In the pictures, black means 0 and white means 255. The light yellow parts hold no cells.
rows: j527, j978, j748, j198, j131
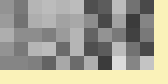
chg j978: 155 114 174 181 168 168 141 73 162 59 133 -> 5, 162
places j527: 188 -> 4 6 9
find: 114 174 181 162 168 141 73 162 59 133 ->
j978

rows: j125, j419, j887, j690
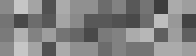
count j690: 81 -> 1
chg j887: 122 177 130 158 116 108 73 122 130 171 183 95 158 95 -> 6, 102
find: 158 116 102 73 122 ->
j887

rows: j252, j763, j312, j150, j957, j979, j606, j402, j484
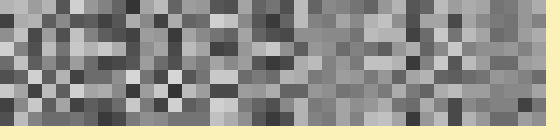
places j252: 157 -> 3 14 33
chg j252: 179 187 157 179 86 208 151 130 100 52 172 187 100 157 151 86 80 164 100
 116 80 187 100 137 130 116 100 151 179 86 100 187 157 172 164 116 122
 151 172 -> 11, 164
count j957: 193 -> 3
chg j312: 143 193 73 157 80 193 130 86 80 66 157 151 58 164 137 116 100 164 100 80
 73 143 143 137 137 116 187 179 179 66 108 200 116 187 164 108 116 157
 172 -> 8, 94
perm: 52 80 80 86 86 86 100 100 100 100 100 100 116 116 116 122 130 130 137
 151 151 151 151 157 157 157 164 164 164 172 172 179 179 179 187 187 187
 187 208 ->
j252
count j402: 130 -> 4

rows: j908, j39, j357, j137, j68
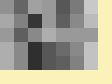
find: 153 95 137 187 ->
j39
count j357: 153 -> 4

